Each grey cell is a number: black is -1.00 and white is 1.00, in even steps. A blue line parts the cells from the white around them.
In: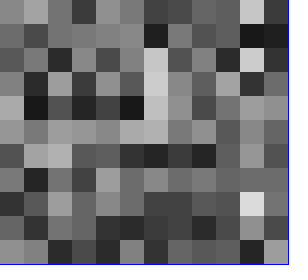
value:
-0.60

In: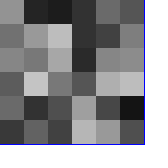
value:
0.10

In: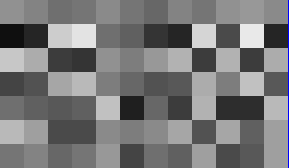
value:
0.35

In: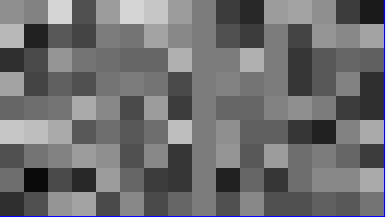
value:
-0.25

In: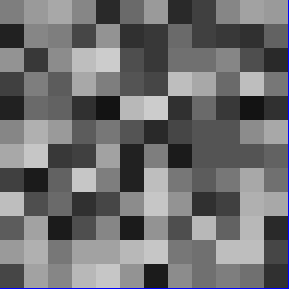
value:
-0.68

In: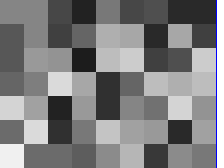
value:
0.60
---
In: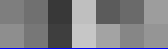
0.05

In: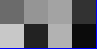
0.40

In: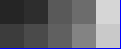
0.03

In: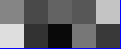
-0.07

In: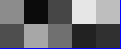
-0.73

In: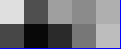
-0.07

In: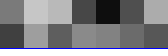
-0.16

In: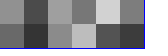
-0.35

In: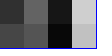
-0.94

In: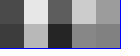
0.06
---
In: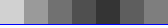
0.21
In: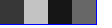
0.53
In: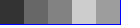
-0.19
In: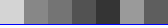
0.06
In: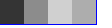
0.10
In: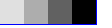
0.36
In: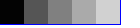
-0.33
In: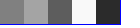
0.29
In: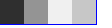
0.16
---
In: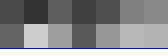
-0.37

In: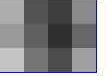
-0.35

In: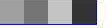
-0.08

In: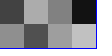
0.35

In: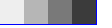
0.43

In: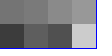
-0.04

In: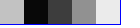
-0.52

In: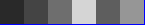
0.67
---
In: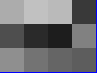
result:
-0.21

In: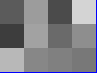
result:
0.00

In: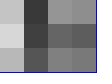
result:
0.00

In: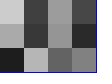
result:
-0.22

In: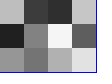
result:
0.39

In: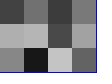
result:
0.54
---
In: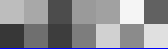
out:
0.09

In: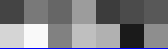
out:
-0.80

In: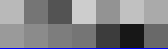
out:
-0.82

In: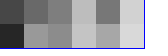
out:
0.31

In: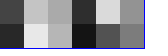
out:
-0.36

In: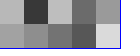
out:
-0.32

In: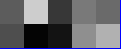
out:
0.12

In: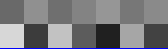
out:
0.30
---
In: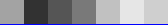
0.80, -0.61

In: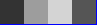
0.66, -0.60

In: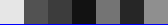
0.80, -0.86

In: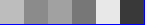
0.82, -0.55

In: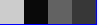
0.60, -0.93

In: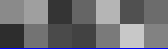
0.57, -0.65

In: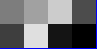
0.75, -1.00

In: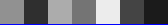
0.85, -0.79

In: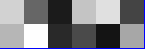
0.99, -0.84

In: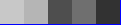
0.57, -0.61
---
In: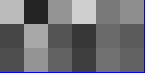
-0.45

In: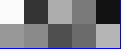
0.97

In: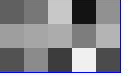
0.24

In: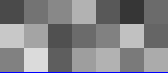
0.57

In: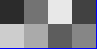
-0.66

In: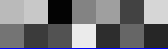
0.46
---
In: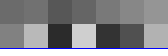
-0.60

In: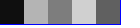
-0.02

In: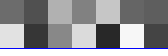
-0.69

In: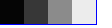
-0.57

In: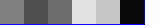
0.77

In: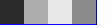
0.35

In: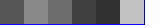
-0.50

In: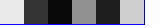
0.14
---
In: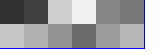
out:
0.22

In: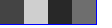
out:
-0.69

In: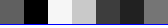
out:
-0.74

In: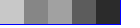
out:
-0.28

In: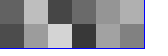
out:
0.27

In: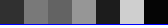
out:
0.62
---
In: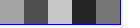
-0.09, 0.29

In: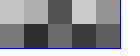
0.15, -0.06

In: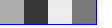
-0.04, 0.36

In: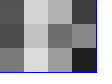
-0.51, -0.04

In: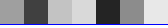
0.82, 0.25

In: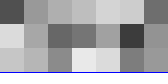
-0.14, 0.55

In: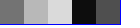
-0.38, -0.10

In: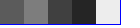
0.86, -0.29

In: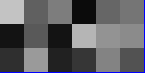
-0.08, -0.63

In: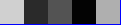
0.37, 0.63
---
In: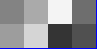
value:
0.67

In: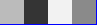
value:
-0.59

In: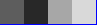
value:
-0.69

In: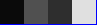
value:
-0.37

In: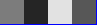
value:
-0.71

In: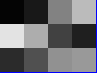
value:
-0.37

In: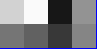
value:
-0.24

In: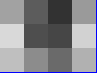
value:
0.10

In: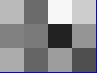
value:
-0.21

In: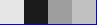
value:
-0.79
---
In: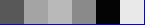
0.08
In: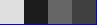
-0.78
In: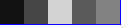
0.65
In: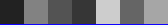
0.61
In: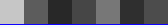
-0.06
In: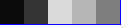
0.70
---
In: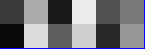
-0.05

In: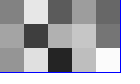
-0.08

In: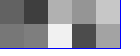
0.56

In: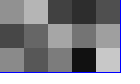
0.25

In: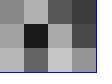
-0.43

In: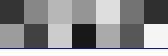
-0.64

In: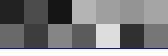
0.30
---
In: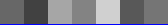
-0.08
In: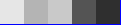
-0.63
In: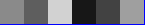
0.25
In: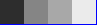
0.84
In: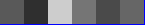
-0.20
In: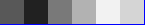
0.67
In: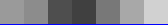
0.64
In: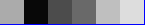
0.73
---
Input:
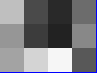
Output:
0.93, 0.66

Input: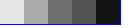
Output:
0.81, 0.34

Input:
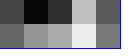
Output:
0.85, 0.51

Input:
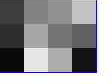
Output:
0.80, 0.52

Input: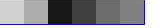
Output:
0.63, 0.36

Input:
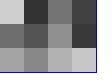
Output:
0.62, 0.56

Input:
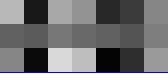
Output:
0.70, 0.49

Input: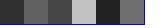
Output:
0.52, -0.13

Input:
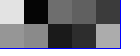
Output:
0.78, 0.35
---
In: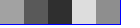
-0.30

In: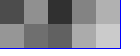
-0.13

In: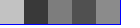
-0.55

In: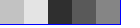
0.79

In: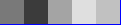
-0.54

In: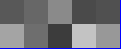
-0.14
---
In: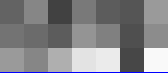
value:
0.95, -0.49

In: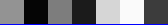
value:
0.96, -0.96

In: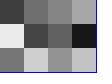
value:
0.84, -0.81

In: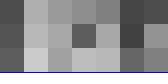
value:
0.59, -0.49

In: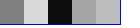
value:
0.70, -0.90

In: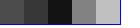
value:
0.50, -0.84
